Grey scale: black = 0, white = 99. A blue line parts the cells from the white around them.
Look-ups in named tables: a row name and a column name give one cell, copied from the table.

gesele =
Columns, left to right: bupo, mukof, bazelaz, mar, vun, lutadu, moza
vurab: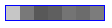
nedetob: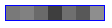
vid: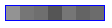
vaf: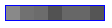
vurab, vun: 45
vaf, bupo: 53
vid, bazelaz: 43
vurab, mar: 37
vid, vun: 46
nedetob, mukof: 50
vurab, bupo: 77
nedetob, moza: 55
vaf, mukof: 44
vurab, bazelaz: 34
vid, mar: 33
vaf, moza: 33
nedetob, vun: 43
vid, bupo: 57
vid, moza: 42
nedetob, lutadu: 34
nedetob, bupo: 47
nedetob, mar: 24

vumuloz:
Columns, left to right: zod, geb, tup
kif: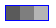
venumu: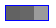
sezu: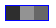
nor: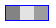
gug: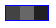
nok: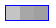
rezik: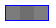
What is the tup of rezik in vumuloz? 49
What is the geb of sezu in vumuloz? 57
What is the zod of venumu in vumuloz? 38
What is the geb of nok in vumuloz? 65
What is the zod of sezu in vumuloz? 18
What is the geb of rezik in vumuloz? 43
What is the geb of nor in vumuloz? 88
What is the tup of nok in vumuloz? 62
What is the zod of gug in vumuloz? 26
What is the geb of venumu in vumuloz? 40
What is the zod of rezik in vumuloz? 48
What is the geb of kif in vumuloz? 49
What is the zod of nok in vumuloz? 76
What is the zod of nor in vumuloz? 51
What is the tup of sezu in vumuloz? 40
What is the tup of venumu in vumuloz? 60
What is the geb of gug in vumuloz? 40
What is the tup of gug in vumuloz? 13
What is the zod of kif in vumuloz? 35
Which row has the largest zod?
nok

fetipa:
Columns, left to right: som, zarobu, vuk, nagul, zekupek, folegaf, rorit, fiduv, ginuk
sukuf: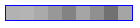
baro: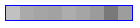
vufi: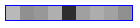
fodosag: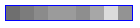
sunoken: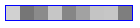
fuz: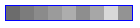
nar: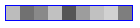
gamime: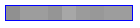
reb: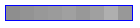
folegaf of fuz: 55
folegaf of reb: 59
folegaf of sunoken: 63
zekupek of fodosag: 60
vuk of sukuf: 66
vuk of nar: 53
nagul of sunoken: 77
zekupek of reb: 62
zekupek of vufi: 18
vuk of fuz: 54
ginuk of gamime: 61

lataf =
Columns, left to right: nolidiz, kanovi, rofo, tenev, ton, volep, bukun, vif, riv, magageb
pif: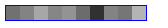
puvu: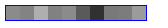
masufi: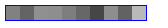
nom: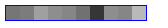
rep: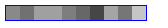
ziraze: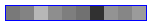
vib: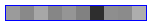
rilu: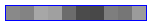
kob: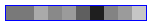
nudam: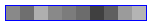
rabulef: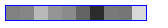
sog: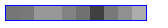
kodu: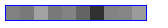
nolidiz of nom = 46
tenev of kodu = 47
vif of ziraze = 57
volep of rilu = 29
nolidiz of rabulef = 50
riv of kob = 60
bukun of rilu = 28
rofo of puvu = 68

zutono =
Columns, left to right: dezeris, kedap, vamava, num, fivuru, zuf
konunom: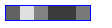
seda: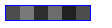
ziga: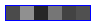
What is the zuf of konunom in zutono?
47
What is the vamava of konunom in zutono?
51
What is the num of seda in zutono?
42
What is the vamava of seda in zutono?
18
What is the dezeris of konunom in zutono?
38
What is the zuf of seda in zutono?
30
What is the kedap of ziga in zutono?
56
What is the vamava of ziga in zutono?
15
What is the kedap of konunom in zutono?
87
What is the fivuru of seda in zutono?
13
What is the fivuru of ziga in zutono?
26
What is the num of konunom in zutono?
23

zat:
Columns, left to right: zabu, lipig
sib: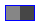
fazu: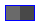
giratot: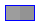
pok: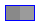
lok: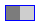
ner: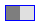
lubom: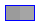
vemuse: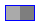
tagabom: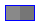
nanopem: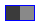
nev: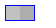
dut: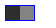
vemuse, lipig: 49
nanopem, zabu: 23
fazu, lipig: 28
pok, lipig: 60
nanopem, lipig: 53
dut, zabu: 18

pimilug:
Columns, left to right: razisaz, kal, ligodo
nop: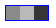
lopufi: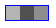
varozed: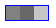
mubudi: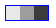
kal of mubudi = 61
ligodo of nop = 21
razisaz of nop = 54
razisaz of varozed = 50
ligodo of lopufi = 55
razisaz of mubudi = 90
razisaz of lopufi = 70
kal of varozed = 40
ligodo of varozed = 77
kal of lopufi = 31
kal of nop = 72
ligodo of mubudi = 23

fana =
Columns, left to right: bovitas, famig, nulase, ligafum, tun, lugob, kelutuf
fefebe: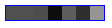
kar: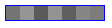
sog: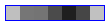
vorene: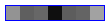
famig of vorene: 37
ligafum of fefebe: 5
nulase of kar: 35
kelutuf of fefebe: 58
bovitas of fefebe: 31
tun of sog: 12
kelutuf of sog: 75
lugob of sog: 27
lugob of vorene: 39
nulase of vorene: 40
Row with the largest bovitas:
sog

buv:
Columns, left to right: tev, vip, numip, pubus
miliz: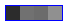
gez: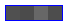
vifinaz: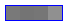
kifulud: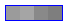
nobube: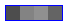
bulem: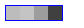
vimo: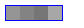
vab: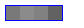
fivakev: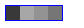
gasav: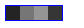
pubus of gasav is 21
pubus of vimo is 65
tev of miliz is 17
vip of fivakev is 65
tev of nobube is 30
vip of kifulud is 64
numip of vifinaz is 46
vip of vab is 54
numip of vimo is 46
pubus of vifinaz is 56
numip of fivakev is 57
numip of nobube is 56
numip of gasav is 58
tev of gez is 31
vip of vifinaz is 45
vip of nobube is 51

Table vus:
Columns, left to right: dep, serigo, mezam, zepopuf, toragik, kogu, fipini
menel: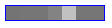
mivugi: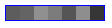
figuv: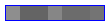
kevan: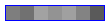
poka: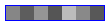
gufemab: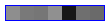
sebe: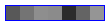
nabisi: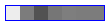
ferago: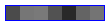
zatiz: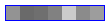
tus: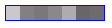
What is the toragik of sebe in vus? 17
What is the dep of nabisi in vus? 92
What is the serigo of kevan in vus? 44
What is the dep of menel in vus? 45
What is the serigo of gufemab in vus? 47
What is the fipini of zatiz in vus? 61
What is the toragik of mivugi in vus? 33
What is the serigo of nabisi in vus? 48
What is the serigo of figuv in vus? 39
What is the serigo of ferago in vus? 46
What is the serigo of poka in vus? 36
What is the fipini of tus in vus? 42
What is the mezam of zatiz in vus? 43

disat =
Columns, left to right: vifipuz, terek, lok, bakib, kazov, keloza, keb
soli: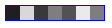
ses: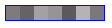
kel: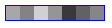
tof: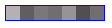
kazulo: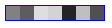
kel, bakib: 58
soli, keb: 49
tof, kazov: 58
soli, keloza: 91
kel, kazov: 22
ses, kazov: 35
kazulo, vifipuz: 50
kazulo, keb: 31
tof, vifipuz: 69
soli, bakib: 49
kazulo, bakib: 82
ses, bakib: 58
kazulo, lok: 86
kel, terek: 51
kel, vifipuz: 65
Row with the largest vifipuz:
tof

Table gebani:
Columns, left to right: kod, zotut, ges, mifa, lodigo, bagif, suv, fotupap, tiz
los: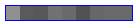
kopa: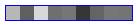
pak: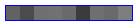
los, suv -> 40
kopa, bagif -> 21
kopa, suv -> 39
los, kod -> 56
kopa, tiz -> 45
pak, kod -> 38
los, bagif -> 32
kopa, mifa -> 43
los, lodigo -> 41
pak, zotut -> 29
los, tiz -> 41
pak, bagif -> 23
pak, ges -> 43
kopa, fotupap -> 46
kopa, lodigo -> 46
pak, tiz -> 49
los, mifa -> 44
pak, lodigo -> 41
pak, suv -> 43
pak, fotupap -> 41
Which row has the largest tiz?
pak

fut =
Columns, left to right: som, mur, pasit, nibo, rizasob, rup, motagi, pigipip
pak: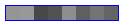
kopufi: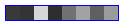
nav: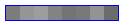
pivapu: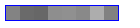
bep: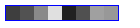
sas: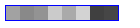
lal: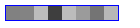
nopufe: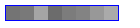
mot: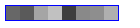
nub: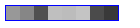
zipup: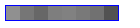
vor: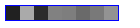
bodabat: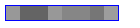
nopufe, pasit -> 64
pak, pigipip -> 39
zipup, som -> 56
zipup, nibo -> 49
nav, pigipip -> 42
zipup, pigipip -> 32
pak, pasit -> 28
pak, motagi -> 45
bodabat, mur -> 39
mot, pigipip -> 68
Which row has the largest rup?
sas

